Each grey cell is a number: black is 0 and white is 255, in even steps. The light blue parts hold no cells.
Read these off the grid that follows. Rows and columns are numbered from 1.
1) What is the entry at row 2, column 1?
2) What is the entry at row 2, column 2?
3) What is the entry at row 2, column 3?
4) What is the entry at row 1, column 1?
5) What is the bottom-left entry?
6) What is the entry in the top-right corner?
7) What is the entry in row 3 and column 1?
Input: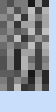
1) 108
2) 151
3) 80
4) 108
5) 138
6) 39
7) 138

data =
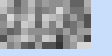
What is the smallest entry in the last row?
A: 52
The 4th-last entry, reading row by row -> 130
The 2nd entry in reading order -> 173
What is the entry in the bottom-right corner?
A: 215
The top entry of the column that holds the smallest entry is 143
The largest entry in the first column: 203
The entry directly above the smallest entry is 67
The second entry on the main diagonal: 143
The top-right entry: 173
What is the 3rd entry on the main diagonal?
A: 157
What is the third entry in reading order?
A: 99
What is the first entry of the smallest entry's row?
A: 188
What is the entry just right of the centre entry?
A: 130
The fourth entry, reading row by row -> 143
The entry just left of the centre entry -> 99
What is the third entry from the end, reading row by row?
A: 157
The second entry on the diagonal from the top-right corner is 115

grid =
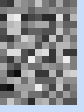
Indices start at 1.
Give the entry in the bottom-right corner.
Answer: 81
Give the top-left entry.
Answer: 69
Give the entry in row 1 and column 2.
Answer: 55
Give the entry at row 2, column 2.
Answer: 141
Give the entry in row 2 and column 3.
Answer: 141
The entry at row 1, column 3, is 168
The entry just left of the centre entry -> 55
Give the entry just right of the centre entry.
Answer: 221
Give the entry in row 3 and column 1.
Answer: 41
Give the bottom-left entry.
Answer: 126
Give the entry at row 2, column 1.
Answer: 126
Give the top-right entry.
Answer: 112
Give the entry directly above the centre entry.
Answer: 81
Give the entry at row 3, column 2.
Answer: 221
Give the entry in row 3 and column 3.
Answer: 237
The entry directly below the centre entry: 141

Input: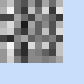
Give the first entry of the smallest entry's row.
179
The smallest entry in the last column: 56
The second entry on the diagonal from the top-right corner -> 56
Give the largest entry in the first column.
194
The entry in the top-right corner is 179
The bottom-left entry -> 150
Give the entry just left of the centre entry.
56
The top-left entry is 165
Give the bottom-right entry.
165
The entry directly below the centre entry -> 97
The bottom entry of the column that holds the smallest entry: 68
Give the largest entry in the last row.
206
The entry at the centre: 150
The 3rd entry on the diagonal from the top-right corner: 125
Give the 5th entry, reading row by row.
150
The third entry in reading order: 109
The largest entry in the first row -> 194
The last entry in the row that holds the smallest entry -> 179
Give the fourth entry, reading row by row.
82
